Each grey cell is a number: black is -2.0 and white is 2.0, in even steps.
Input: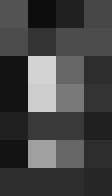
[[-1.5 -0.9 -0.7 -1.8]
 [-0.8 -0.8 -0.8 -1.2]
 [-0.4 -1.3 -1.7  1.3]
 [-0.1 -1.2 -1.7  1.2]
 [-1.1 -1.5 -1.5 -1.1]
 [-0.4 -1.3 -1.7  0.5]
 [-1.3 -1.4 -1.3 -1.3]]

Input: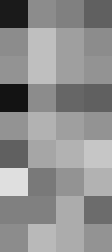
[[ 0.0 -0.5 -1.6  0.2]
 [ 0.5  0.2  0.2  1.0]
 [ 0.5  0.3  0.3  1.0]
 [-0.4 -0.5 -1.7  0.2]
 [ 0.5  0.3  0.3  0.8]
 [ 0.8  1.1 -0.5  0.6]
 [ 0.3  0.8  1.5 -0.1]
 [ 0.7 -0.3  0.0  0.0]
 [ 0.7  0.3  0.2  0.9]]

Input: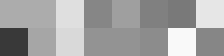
[[-0.1  1.6  0.7  0.7  1.5  0.1  0.5  0.0]
 [ 1.9  0.1 -1.1  0.6  1.4  0.3  0.3  0.2]]

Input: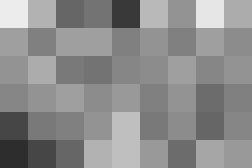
[[ 1.6  0.7  1.7  0.8 -0.4 -0.2 -1.1  0.9  0.3]
 [ 0.5  0.2  0.5  0.0  0.5  0.5  0.0  0.3  0.0]
 [ 0.1  0.3  0.3  0.7 -0.1 -0.2  0.1  0.2  0.5]
 [-0.3  0.0  0.1  0.3  0.5  0.2  0.4  0.0  0.3]
 [-0.4  0.1 -0.9 -0.1  0.0  0.3  1.0 -0.1  0.2]
 [ 0.6  0.4 -1.3 -0.9 -0.4  0.8  1.0  0.4 -0.3]]

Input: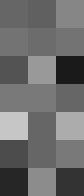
[[-0.5  0.1 -0.4]
 [-0.3 -0.2 -0.2]
 [ 0.4 -1.6 -0.7]
 [-0.1 -0.4 -0.1]
 [-0.4  0.7  1.1]
 [-0.4 -0.1 -0.8]
 [ 0.2 -1.2 -1.4]]

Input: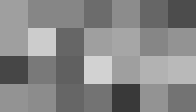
[[-0.4 -0.8  0.5  0.1  0.1 -0.3  0.2]
 [ 0.1  0.3  0.5  1.2 -0.4  0.5  0.6]
 [ 0.8  0.9 -0.9 -0.1 -0.5  1.3  0.5]
 [ 0.3 -0.2  0.3  0.2 -0.4 -0.2 -1.1]]

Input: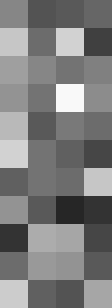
[[-0.6 -0.4  0.1 -0.7]
 [ 1.3 -1.0  1.1 -0.3]
 [-0.2  0.0  0.5  0.1]
 [ 1.9  0.2  0.3 -0.2]
 [-0.1 -0.3  0.9 -0.6]
 [-0.5 -0.9  1.3 -0.2]
 [-0.3  1.1 -0.5 -0.2]
 [-1.4 -1.2  0.3 -0.6]
 [ 0.6 -0.9 -1.2  0.7]
 [ 0.3 -0.6 -0.3  0.4]
 [-0.7  0.6  1.2 -0.5]]

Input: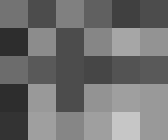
[[-1.0 -0.8 -0.2 -0.8  0.0 -0.5]
 [ 0.6  0.3 -1.3  0.2 -0.8  0.1]
 [-0.7 -0.6 -0.3 -0.6 -0.8 -0.9]
 [ 0.5  0.4 -1.3  0.4 -0.8  0.3]
 [ 1.1  0.4 -1.2  0.5  0.1  0.5]]
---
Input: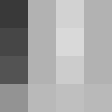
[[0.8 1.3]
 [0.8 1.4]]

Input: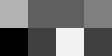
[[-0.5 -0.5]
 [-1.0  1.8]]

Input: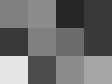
[[ 0.2 -1.4]
 [ 0.0 -0.3]]

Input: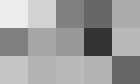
[[1.3 0.0]
 [0.6 0.4]]

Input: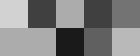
[[-1.0  0.7]
 [ 0.7 -1.6]]

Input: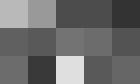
[[ 0.4 -0.8]
 [-0.6 -0.2]]

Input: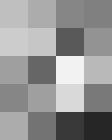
[[ 0.7  0.1]
 [ 1.1 -0.6]]
